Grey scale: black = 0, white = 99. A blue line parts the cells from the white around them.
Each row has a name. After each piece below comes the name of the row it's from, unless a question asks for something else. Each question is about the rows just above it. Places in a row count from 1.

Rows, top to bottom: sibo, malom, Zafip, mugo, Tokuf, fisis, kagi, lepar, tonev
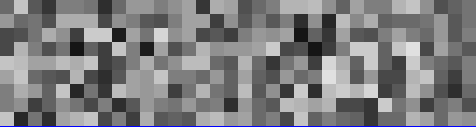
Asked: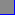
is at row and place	malom, 26
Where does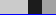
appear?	Zafip
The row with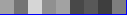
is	Zafip
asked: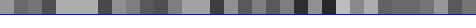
malom
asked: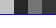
kagi

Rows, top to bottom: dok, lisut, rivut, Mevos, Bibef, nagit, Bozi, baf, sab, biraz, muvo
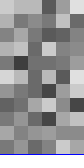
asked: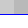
dok
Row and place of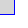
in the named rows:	nagit, 1
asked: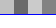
Mevos
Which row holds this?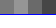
sab

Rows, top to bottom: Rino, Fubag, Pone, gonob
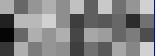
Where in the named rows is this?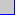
Rino, 8
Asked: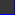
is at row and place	gonob, 1
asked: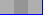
Pone
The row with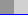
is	Rino
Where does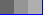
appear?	Rino
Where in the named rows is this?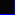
Pone, 1
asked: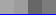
Pone

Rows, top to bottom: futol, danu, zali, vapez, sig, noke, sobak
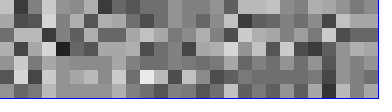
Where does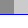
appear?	noke
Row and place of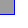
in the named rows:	zali, 22

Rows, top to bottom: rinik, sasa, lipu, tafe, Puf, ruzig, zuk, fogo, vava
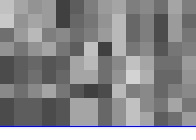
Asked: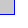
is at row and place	sasa, 1
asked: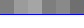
rinik
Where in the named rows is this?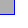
ruzig, 11

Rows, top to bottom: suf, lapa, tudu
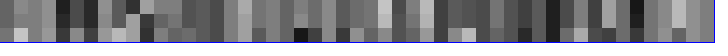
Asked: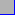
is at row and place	lapa, 31
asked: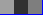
tudu

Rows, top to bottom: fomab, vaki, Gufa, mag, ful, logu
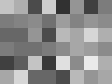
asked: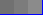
mag
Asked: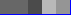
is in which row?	logu
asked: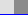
ful
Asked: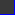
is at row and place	ful, 4
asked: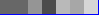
Gufa
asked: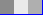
ful

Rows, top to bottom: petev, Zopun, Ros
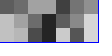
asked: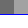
petev
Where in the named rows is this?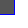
Ros, 6

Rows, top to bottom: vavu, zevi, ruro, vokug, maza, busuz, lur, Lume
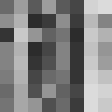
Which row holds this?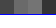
busuz
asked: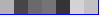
busuz
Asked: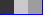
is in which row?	maza
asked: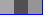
lur
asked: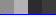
zevi

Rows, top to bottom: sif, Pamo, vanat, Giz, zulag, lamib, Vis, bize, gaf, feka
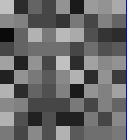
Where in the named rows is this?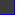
lamib, 9
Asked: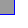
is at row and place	sif, 7
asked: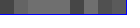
Giz
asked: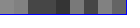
Pamo

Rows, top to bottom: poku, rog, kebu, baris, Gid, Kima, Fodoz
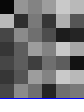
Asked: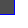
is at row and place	kebu, 4
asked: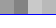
Kima

